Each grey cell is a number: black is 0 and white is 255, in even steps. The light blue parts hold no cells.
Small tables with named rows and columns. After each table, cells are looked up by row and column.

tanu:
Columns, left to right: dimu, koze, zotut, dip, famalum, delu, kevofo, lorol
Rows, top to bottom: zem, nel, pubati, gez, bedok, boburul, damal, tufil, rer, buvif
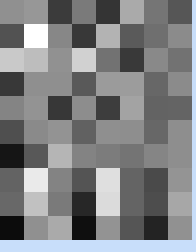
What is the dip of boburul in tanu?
97
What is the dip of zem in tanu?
122
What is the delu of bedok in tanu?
163
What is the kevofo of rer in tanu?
77
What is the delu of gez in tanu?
156
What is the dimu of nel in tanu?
82
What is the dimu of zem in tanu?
144
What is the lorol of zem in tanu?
86
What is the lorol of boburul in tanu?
142

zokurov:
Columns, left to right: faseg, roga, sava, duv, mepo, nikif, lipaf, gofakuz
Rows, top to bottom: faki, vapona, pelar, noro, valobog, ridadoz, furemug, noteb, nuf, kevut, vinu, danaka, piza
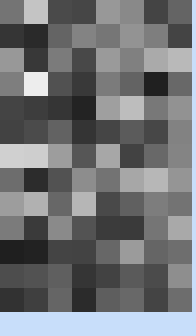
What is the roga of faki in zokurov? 196
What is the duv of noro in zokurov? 57
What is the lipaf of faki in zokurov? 68
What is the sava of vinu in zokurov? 68
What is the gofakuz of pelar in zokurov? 185
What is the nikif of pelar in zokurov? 128
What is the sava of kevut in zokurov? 138
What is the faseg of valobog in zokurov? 68
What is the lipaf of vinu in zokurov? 101
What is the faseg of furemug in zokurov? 208
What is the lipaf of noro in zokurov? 32
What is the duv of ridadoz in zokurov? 52
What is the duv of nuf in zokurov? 182
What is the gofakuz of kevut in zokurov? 169
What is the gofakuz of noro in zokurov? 104
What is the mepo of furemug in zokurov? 167
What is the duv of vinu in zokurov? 67
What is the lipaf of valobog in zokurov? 120
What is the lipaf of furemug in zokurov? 104
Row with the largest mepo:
furemug

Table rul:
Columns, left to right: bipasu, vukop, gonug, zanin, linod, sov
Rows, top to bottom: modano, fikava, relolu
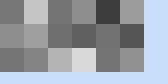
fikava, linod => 114
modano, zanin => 142
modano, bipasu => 119
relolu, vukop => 132
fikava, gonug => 111
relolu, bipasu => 117
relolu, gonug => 180
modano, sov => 156
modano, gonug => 116
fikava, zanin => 96
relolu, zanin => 217
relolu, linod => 116
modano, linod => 61
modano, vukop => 197
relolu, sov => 145
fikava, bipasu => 142
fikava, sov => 85

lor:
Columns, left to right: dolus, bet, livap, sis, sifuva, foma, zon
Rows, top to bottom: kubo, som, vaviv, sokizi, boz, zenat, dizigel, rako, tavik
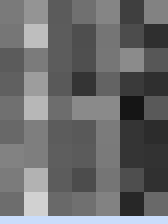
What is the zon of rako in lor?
48
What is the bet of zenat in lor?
127
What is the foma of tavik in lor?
39
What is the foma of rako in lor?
78
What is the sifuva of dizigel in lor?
122
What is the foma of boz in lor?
20
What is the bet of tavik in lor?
209
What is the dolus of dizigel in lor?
130
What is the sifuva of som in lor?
116
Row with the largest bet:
tavik

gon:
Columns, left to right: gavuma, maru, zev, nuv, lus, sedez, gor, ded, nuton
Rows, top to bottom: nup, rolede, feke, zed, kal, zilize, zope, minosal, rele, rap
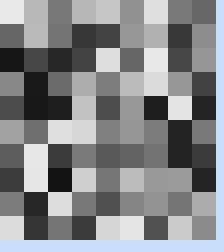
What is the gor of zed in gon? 219
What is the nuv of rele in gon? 120
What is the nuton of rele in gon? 172
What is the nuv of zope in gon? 122
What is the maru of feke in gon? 71
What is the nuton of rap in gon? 139
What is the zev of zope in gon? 59
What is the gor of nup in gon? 223
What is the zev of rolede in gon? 116
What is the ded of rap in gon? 203
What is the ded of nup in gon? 121
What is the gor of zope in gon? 115
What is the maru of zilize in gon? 111
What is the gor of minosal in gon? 153
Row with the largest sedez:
rap

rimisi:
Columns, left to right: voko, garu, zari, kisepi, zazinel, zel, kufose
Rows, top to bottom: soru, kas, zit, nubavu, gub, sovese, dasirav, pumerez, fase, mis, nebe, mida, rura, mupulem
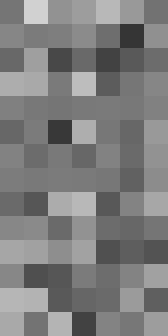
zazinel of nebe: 80
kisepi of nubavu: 189
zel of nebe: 94
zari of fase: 172
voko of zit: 104
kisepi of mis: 146
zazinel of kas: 110
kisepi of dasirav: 103
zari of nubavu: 122
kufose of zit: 108
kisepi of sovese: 174
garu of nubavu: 169
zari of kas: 126
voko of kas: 134
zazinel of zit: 66
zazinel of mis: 108
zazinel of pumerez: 119
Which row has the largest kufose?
fase

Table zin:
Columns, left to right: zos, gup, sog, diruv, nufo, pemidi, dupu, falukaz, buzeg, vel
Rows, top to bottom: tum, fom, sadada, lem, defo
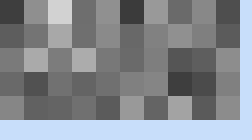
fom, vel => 91
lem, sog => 113
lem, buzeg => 75
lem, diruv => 100
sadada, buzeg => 94
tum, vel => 78
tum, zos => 62
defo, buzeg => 90
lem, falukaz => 62
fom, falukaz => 144
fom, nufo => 138
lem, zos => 105
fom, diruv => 111
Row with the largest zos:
defo

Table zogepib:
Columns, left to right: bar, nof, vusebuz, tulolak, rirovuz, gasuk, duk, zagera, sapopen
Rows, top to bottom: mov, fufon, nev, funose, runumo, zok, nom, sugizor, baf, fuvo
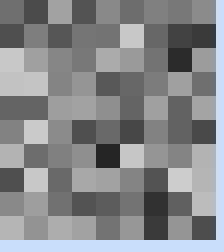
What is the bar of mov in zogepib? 112
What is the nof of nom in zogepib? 109
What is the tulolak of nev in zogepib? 120
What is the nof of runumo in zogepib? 101
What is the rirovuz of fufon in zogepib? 115
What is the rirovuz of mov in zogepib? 136
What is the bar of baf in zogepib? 136
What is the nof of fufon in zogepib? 125
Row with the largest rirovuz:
nev

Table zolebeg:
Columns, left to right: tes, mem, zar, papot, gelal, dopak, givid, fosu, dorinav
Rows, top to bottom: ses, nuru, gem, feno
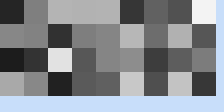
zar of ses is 180
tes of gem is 28
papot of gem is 87
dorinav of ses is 243
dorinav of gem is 124
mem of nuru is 130
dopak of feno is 200
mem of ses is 127
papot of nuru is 126

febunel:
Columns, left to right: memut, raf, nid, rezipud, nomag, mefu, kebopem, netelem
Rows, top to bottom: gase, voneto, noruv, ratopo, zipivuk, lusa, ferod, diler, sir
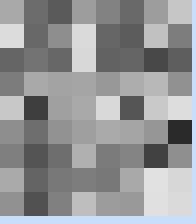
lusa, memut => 142
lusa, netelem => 42
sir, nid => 128
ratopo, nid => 163
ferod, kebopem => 65
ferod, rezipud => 176
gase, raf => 108
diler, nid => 120
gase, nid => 90
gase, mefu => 105
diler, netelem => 215
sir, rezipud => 190
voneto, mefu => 92
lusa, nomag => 170
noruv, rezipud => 216
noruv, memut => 101
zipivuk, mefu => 85
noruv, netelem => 94
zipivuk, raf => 62

